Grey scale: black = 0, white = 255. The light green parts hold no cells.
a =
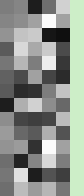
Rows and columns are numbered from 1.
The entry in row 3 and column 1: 147
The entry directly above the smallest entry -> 161
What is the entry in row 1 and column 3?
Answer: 29
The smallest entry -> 15
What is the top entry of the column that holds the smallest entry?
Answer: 209
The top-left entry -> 125
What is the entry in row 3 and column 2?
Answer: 195
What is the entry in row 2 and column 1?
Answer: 133
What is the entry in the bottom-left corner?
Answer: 110
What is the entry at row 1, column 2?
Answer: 133
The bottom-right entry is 118

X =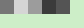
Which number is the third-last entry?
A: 156
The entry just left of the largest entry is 118
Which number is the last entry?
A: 84

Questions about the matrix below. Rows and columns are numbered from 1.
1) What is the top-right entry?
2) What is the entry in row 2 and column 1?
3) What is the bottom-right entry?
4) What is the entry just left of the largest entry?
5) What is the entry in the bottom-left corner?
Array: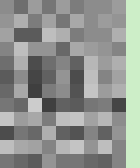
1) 156
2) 148
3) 132
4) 104
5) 118

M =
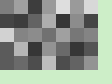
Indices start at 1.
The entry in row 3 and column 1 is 210
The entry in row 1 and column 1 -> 126
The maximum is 222
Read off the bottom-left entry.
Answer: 91
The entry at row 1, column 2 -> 160
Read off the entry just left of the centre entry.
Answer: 140
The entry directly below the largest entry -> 54
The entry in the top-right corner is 216
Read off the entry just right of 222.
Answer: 154
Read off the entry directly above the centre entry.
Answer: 174

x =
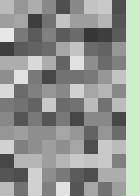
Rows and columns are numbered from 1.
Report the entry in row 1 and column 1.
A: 187
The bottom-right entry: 158
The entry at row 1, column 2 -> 150
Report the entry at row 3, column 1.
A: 231
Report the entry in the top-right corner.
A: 78
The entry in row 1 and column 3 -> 173
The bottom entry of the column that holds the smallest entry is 165
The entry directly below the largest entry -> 62
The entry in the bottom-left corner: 187
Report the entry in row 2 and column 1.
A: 158
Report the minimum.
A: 54
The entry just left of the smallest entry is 107
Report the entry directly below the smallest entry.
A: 107
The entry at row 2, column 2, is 165
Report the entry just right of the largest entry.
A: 121
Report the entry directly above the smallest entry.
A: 158

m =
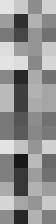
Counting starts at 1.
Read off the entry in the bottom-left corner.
141
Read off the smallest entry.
24
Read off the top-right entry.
208
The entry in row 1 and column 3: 141
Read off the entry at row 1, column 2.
201
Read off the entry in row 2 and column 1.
157
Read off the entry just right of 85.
141
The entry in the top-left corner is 227
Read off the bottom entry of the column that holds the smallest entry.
39
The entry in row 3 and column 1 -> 121
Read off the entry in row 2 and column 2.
47
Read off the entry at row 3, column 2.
70

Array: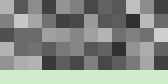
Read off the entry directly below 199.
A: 106
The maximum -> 207
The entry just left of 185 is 49
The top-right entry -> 64
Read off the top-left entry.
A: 179
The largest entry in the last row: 179
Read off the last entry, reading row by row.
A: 64
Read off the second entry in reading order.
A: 87
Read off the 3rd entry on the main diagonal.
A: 106
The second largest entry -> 199

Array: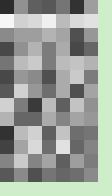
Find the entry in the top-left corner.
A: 44
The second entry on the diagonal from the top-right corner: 217
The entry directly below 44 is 246
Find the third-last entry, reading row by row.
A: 102
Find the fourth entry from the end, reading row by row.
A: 117
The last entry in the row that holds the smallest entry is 158
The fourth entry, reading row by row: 88
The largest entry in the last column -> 225
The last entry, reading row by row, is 138
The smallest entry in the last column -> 102
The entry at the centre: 110
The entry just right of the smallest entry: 145
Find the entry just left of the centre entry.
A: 151
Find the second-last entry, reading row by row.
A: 110
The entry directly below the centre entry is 187
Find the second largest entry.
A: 240
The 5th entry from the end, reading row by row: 80
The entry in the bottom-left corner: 88
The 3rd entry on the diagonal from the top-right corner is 164
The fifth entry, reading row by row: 117
